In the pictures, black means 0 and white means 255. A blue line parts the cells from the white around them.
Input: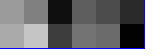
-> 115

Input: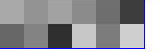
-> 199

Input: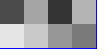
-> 201

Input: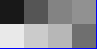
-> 203

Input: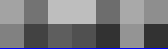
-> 50

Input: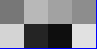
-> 36

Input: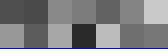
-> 188

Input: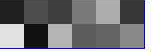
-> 92

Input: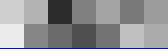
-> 114

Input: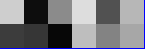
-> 190
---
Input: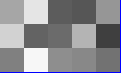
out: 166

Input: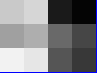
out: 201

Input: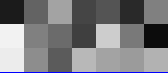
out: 27

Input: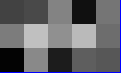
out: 66

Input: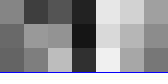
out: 134

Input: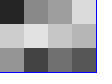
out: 38

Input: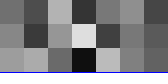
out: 112

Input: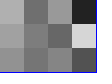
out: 176

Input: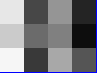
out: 231
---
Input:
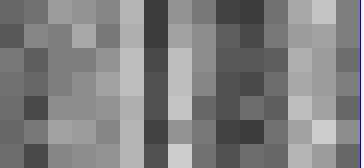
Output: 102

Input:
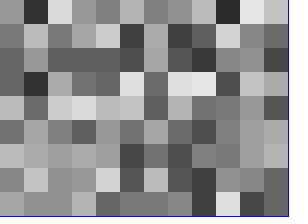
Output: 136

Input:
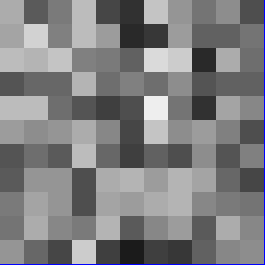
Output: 116

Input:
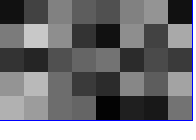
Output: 148

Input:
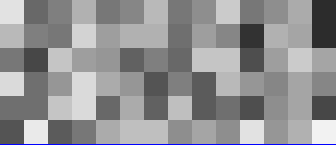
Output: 111
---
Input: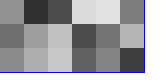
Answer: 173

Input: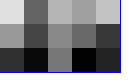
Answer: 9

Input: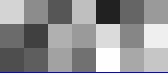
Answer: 94

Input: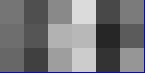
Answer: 64

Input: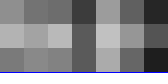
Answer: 137

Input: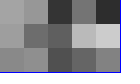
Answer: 143

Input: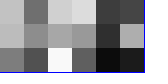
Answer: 81

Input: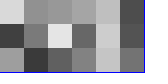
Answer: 58

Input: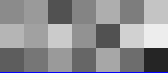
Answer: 117
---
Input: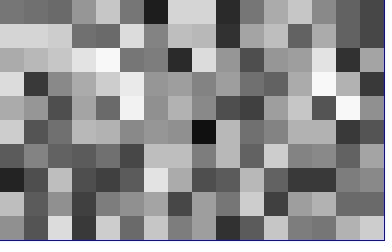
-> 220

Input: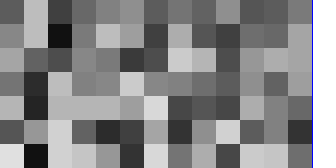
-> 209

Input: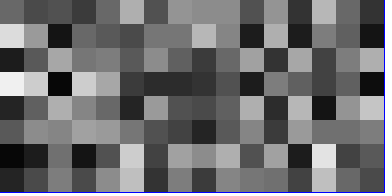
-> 125

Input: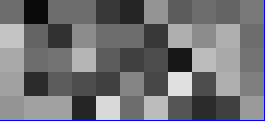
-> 161

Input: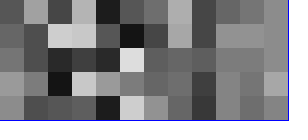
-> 86

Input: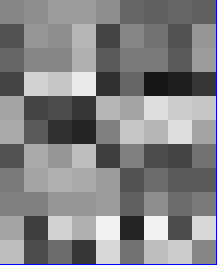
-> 109

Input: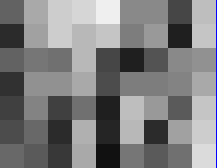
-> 56

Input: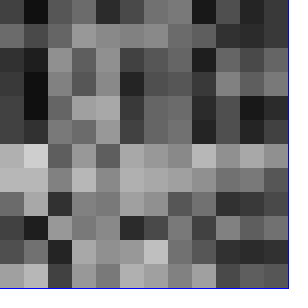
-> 65

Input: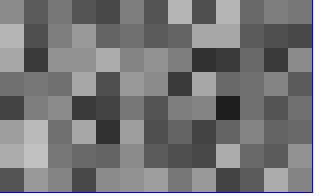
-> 132
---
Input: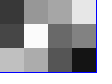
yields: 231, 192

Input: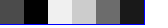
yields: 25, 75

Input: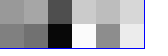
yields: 215, 128

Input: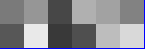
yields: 130, 87

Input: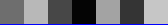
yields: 198, 110

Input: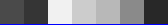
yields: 40, 74

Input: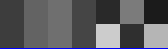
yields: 27, 61
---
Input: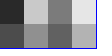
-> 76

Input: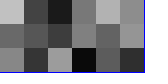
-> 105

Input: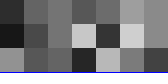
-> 23

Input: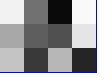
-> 168

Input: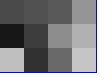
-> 23

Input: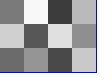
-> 208
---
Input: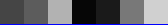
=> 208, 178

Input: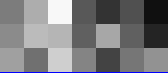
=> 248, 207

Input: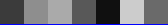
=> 204, 170

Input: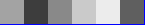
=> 236, 202

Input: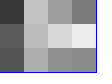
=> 237, 215

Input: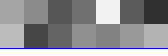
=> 241, 186

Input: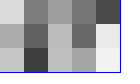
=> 241, 233

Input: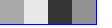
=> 232, 168

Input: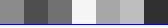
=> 245, 189

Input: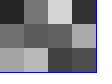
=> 213, 185
